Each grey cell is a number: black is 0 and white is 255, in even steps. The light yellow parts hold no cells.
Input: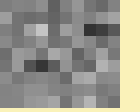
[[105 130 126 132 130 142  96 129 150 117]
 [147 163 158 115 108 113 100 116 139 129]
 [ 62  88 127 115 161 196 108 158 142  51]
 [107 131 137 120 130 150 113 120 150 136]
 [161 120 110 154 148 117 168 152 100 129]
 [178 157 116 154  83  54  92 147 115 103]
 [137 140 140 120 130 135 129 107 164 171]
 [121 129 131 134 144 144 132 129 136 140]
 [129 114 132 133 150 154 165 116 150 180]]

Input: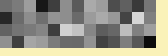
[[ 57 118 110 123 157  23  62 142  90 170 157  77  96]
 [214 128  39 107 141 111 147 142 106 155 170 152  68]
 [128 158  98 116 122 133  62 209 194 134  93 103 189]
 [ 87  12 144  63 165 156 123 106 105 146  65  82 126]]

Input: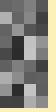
[[127  87 102 108]
 [135  64 176 101]
 [ 85  71  99 149]
 [193 147 105  46]
 [196 123  72  43]
 [108  64  97 127]
 [ 93  97 173 140]
 [195  94 146  44]
 [172 138  66  65]]

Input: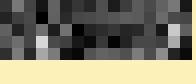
[[120  23  53 120  67  20  98  35  54  39  79  27  61  91  75  98]
 [ 73  69  35  64  73   0  97  42  71  75  80  85  94  91  69 107]
 [201  95  97  34  69 111  29 114   2  36  44  54  37  41  76  24]
 [171  28  86 110  69 215  74  63  24  11  56   4  35  71  72  64]
 [ 34   9  47 123  40 167 123  17   7  83  99  94  80 124  77 140]]

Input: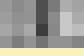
[[173 163 152 139 148  79 122]
 [200 171 157 145 147  79 139]
 [200 188 166 150 168  61 136]
 [146 132 148 125 147 115 146]]

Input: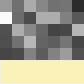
[[116  44 154 112 171 135 113]
 [128  88 251 108  76 173 173]
 [ 71 182  80 173 136 103  68]
 [117  70  78 113 183 100  94]
 [156  82  69  74 130  92 130]]

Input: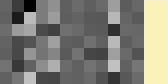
[[ 92 104 100  60   1 124 144  95 107  95 106 158]
 [101  90  96  27 186 124 156  94  99  89  88 184]
 [105 103 108 155 165  75  65 112 105  92  90  47]
 [ 93 105  99  73  84 119 159  95  92 112  96 185]
 [106  83  95  72 149 116 133  90 115  70  67 159]
 [ 97 118 114  56  97 141 175 107  96 114 102 193]
 [ 88 107  96 118 192  72  69  99  97 105  81  52]]
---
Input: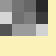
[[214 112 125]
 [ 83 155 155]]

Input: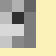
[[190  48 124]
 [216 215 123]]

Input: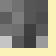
[[ 93 125  86]
 [115 111  63]]

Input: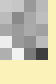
[[187 138 168]
 [167 155 170]]

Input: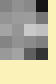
[[149 155 156]
 [164 149 200]]

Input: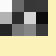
[[179  44 211]
 [ 37 120 133]]
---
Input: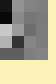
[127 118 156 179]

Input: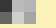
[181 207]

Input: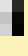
[ 40 196]

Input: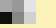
[228 135]

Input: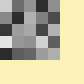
[143 128 168 151  43]

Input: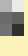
[234 107]
